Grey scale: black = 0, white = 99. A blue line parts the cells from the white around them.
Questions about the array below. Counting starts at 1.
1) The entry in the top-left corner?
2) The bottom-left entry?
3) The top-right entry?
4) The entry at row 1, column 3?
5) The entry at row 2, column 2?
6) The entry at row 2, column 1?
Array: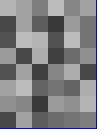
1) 70
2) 28
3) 63
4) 49
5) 63
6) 28

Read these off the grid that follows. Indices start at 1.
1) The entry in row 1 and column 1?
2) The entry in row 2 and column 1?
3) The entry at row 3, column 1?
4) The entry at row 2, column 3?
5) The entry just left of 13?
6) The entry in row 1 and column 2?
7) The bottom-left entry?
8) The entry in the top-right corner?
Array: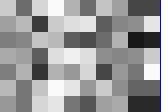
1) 79
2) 62
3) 49
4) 23
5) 9
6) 42
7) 59
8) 27

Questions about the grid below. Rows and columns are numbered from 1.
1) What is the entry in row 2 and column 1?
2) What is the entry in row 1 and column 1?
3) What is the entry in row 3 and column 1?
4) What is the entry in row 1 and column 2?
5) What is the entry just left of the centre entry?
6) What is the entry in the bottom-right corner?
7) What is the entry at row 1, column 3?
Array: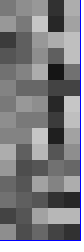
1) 59
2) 47
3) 23
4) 55
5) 47
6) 19
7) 59

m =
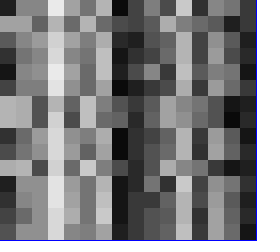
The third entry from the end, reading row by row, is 63
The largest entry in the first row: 91
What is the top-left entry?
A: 12
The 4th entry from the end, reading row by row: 22
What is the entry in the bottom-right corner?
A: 8
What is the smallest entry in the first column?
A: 8
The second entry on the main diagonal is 63
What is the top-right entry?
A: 22
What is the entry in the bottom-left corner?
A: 32
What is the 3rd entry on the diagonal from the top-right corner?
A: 56
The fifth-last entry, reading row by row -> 74

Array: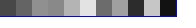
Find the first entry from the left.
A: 28
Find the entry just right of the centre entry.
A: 42
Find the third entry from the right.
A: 17

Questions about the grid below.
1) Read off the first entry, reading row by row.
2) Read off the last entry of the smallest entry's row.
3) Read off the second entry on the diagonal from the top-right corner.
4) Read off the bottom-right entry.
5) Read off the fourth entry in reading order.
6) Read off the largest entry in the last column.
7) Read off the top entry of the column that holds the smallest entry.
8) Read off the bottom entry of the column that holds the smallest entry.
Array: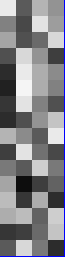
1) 91
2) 38
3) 88
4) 17
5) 57
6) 91
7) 35
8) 84
